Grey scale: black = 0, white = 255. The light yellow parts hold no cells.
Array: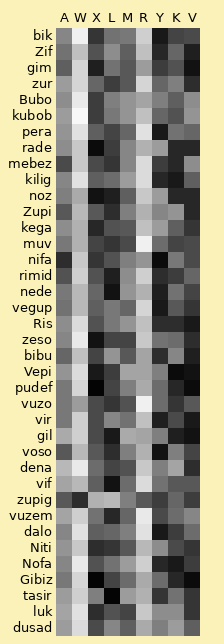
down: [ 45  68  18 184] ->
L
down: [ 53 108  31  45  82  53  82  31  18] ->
L
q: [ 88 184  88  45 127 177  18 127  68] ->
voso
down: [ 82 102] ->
X

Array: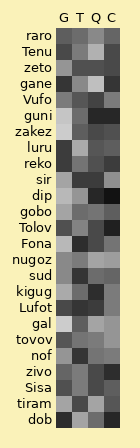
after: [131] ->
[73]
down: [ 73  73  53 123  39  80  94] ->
C
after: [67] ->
[123]
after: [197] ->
[108]
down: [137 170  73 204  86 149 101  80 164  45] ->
G
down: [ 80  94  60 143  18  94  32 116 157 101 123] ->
C

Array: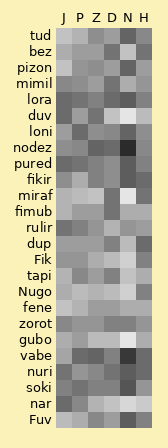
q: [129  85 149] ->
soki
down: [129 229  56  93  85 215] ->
N
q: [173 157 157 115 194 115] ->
bez
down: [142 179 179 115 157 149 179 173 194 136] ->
J
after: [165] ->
[107]
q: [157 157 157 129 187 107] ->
dup

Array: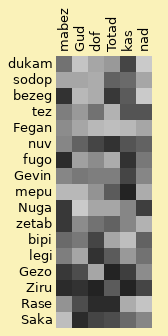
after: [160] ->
[140]
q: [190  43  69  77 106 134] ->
Saka
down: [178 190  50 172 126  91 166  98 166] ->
Totad
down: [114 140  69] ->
nad
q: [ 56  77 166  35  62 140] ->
Gezo
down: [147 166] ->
dof

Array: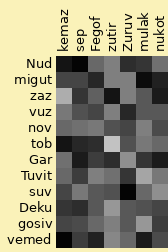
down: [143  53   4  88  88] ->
Zuruv
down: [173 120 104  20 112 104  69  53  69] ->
kemaz
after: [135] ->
[104]
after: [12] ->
[33]
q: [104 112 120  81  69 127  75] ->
nov
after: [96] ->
[20]

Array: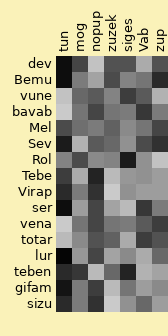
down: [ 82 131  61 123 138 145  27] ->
siges
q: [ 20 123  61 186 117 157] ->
gifam
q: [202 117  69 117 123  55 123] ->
bavab
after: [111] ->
[123]

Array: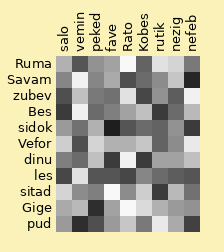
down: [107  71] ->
Kobes
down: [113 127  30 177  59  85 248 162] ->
fave
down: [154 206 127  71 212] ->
salo
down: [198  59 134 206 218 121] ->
Kobes
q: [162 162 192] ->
dinu
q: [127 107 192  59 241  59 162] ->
dinu

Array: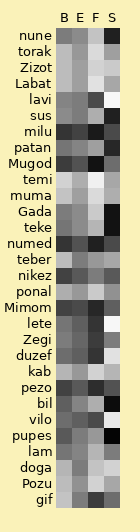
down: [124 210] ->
S
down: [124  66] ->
E
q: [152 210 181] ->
kab
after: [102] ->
[60]
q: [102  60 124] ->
Zegi
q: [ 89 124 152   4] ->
pupes
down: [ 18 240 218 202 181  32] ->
F

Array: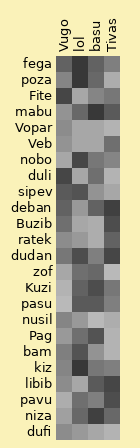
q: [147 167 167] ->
Veb
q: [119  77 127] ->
dudan
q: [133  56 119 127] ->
kiz
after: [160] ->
[104]

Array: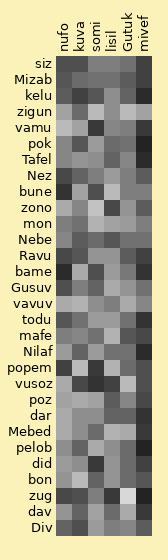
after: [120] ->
[51]
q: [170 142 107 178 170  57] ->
Mebed

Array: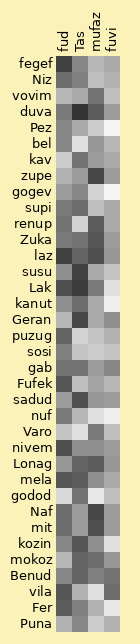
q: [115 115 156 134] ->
gab
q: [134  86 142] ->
kozin
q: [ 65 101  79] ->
laz
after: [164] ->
[184]
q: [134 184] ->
fegef
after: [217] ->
[115]

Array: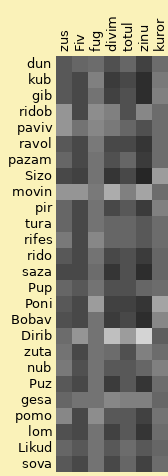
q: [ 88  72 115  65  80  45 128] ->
gib
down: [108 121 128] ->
kuror
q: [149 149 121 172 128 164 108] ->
movin
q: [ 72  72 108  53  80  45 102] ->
saza

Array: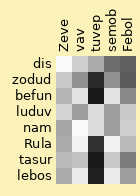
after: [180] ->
[227]
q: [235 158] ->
lebos
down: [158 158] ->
semob
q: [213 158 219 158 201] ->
luduv
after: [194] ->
[25]
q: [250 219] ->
nam

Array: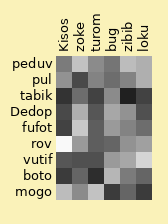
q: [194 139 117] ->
peduv
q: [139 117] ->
peduv
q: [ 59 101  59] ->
mogo

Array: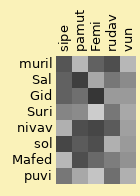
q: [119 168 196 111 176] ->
puvi
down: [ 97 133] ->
sipe
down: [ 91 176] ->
rudav
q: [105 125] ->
Mafed
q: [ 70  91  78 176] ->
sol
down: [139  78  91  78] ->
pamut
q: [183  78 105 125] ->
Mafed

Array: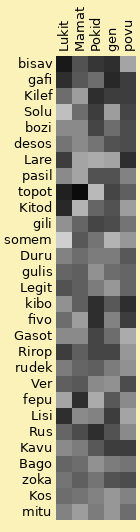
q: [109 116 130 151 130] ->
Kos
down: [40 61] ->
gen
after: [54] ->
[46]
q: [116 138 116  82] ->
desos
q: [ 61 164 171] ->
Lare
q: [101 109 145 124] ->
Bago

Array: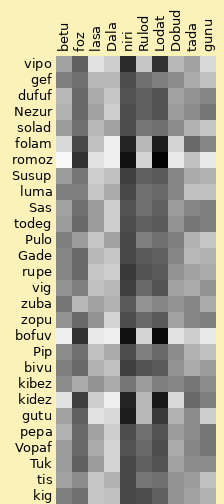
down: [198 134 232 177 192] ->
gunu
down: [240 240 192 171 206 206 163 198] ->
Dala

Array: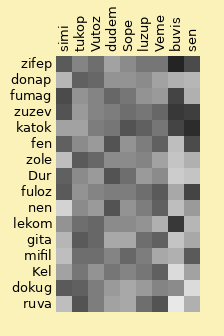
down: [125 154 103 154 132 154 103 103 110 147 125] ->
Vutoz
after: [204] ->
[196]
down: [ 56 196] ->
buvis

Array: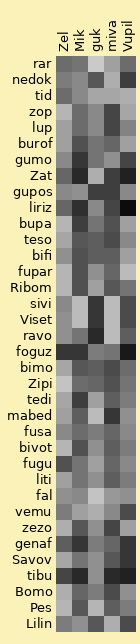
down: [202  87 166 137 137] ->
guk
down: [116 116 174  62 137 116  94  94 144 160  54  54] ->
guk
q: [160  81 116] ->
burof
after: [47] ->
[137]
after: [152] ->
[144]
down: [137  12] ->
Vupil
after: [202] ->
[160]

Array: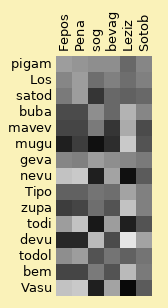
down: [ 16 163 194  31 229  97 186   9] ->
Leziz
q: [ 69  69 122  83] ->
bem
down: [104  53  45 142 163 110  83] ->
bevag
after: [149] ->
[142]

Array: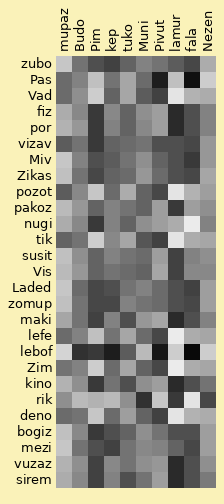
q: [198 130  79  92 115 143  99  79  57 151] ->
Miv
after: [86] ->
[65]
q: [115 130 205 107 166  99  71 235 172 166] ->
Zim
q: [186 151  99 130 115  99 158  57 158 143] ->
pakoz
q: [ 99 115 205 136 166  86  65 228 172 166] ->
tik

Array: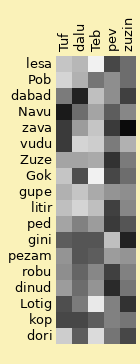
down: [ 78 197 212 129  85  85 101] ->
dalu
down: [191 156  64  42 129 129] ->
pev
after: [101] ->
[135]
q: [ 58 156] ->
zava
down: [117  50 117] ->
zuzin

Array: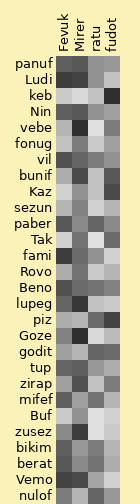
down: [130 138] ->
Mirer
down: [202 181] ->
fudot
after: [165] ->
[209]
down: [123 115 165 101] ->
ratu
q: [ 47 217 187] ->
Goze
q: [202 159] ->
fonug
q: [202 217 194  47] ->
keb

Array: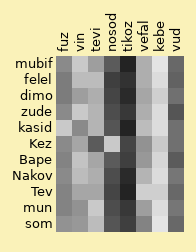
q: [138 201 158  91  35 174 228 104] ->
mubif
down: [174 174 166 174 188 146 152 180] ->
vefal
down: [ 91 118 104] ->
vud
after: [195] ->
[166]
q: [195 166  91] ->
Bape
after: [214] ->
[91]

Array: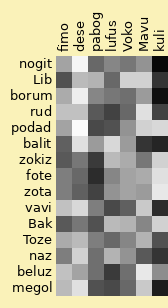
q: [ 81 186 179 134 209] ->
Bak
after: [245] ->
[104]
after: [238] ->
[134]

